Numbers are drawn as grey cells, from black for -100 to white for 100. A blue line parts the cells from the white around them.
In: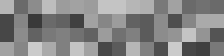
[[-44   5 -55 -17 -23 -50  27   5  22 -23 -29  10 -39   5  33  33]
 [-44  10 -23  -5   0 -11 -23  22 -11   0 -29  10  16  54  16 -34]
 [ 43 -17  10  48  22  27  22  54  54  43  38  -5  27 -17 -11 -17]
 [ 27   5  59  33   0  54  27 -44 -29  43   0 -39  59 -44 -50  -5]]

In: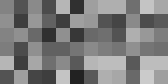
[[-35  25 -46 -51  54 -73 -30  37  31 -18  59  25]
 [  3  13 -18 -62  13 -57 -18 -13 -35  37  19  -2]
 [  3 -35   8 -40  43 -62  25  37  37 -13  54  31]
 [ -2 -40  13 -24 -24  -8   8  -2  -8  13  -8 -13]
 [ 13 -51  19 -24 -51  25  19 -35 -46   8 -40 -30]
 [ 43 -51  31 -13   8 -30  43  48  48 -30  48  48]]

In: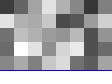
[[  6  33   0  56  72 -11 -27  28]
 [-52 -21  28  77  39   6 -57   0]
 [ 77  39  33  56 -42 -32  22  62]
 [-11  50  39  22  16  45 -37  16]
 [-16 100  77  11  67  83 -37 -16]]

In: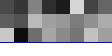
[[ 57 -90 -14  30   8  -8  51  25]
 [-42 -58   2 -64 -79  68 -47 -20]
 [-26 -36  46  25  19  -3  14  35]]

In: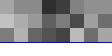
[[ -3  40 -20 -36 -47  46 -14  30]
 [ 30   8   8 -64 -52   2  13  13]
 [ 51  35  19 -25  -3 -42  25 -14]]

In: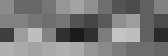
[[  8 -19 -19  -8  18  28  13 -14 -35 -41 -25   2]
 [  2   2  -8 -14  -8 -35 -46 -30  13  23 -25 -41]
 [ 38  33  28  33  38  33  18   8  -3 -14 -14 -19]
 [-51  23  49   2 -62 -79 -62  -3  54  49 -25 -68]]

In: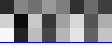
[[-67   5 -11  20  -1 -62 -16 -51]
 [ 94 -73  48 -45  42  79 -22  53]
 [ 64 -91  58 -57  26  69 -33  36]]
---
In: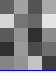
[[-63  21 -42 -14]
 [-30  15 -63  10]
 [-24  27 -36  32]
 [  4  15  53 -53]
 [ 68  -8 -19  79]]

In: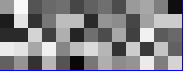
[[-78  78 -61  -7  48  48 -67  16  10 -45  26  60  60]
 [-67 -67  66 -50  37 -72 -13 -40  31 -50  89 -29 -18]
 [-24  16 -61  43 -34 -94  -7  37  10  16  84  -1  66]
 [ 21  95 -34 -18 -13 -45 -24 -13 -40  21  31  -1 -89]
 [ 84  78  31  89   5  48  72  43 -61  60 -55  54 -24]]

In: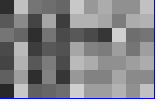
[[-69  57 -25 -20 -14  62  24  24  40  13  51]
 [-64  51  -8 -14 -20  57  19  35  13  13  51]
 [-47  40 -31  -3 -42  46  35  13  13  24  35]
 [-42  46 -52 -31 -36  30   2  -3  24  -8  24]
 [-31   8 -47  30 -52  40  40  30  -3  35  40]
 [-25  24 -64   2 -58  19   2   2  30   8   8]
 [ -8 -20 -64  -8 -42 -31 -42 -58  62 -14  -8]]

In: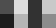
[[-77  42 -61  10]
 [-39  73 -61  58]]

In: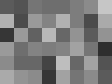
[[-58  21 -24  44 -19  15 -29  15]
 [-29 -35  -8 -14 -14  -2   9  55]
 [  9 -19 -19 -47  49 -19  27 -35]
 [ 21 -14   3  -2   3  27  -8 -64]
 [ 33  15   9 -58  27  -8   9 -29]
 [ 39 -41  21   3  39  -2 -41  33]]

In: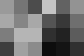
[[-51  26   9 -90 -84 -62]
 [ -2  42  42 -62 -73 -28]
 [ 21  -8 -40  54 -23  15]
 [ 32   4  32 -34 -56 -13]]

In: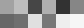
[[-19 -13  76  -7  87  93]
 [ 27  48 -45  37 -61   5]]
